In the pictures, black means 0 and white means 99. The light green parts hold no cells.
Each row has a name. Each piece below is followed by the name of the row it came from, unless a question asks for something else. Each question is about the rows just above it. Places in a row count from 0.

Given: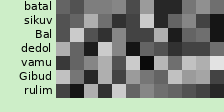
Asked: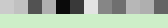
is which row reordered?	vamu
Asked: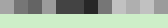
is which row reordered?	Gibud
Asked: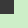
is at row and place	vamu, 0
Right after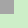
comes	[26]
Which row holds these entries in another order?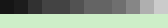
dedol
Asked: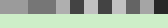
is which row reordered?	Gibud
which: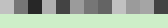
Gibud

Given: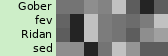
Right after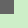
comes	[14]
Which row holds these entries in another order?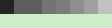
Ridan
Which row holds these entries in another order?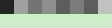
Ridan
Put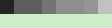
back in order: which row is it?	sed
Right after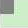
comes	[75]
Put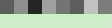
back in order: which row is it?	Ridan
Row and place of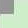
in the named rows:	sed, 5

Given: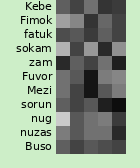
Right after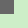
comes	[26]
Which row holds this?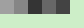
Fimok
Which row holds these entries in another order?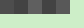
Buso

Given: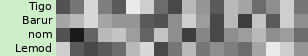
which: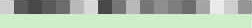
Lemod
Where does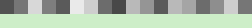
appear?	Tigo
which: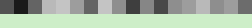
nom
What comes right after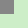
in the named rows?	[28]
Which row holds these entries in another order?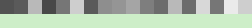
Tigo

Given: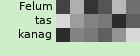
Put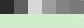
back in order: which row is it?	tas
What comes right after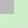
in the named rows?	[43]
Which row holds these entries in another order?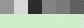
kanag

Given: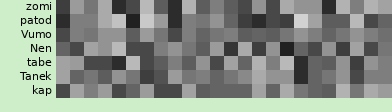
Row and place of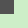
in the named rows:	Tanek, 7
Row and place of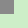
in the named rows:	Tanek, 13
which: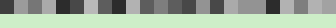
zomi
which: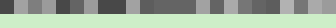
kap
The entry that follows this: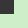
[66]

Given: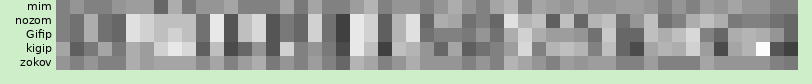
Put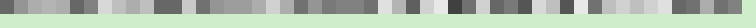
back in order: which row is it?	Gifip
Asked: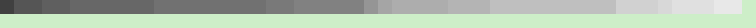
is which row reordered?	nozom
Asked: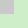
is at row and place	Gifip, 39
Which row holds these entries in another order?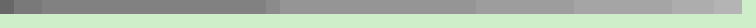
zokov
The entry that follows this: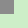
[64]

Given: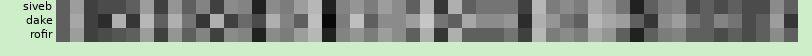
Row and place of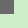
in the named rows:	dake, 13
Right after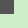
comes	[37]

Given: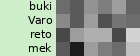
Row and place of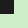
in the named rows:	mek, 1
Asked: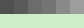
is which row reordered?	Varo
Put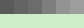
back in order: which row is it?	buki
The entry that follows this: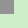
[49]
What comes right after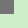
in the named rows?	[42]

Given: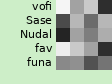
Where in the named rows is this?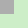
Nudal, 3
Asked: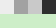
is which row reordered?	fav
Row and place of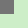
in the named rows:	funa, 3
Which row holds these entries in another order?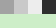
fav
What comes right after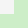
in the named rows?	[63]

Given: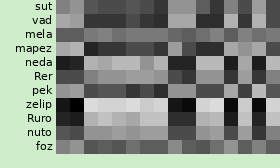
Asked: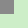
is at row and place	foz, 8
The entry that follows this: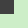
[72]
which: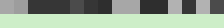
vad
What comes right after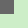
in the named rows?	[36]

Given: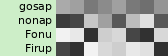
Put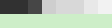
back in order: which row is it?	Fonu
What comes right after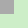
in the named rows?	[62]
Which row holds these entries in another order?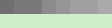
gosap
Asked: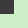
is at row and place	nonap, 0

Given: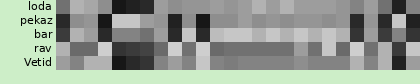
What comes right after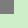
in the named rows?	[51]
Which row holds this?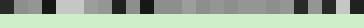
pekaz
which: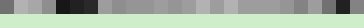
loda
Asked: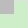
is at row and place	bar, 11
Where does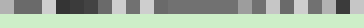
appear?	rav
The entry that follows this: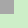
[55]

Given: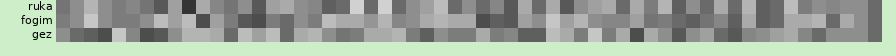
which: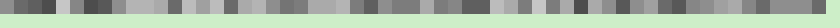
gez
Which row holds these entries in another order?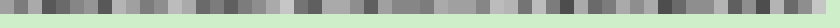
fogim
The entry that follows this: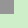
[70]

